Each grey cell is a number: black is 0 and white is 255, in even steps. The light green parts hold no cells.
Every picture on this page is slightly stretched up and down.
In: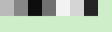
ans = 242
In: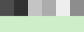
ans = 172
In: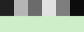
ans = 225
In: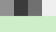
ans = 59
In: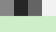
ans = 38
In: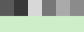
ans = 119
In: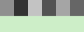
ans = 83
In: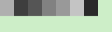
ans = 153
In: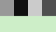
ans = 15
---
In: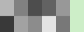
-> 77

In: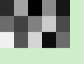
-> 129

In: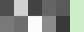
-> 67

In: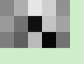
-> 16

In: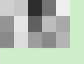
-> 96

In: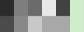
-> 107
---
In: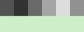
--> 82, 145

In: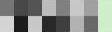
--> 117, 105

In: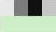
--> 232, 197

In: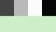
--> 68, 7

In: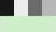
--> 23, 183

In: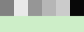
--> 129, 8

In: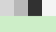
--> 214, 244
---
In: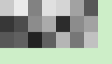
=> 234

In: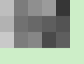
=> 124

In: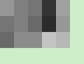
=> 128

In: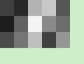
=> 40

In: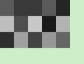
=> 57

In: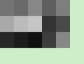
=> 106

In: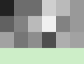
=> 109
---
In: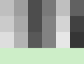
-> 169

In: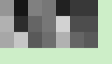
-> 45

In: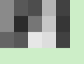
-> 43

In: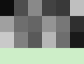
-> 110

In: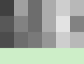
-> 130

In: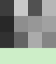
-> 142
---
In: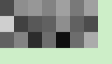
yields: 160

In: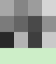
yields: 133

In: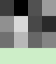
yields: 1

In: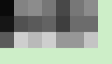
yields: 72

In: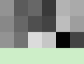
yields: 57

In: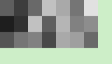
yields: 169
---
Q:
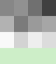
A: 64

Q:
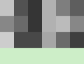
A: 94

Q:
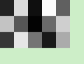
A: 96

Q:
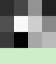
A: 33

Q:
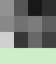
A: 45

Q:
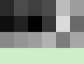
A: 157

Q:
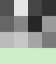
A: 49

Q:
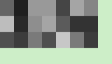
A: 133
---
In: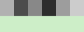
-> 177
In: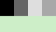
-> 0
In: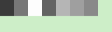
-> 58
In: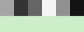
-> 165
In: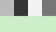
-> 187
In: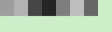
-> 157
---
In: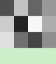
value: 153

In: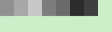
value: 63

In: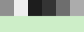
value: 172

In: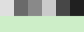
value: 32

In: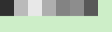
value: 88

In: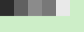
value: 233
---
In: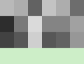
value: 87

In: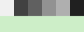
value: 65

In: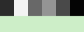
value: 243

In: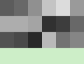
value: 73

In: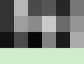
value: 74

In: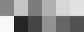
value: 37
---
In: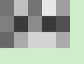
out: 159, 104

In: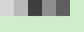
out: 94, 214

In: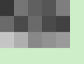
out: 126, 197

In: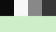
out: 55, 11

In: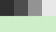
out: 232, 48

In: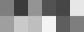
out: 231, 159

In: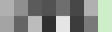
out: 176, 164

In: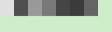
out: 100, 224
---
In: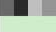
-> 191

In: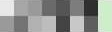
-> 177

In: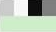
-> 14

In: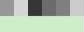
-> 54

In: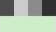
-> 139

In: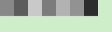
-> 201

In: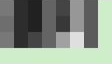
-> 68

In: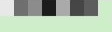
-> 140

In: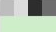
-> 45

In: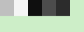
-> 15
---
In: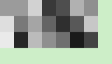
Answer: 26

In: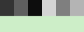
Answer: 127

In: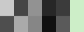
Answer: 16

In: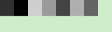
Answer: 175

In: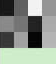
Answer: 5

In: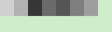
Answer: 127

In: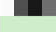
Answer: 23

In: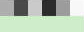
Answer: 156

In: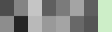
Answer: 104
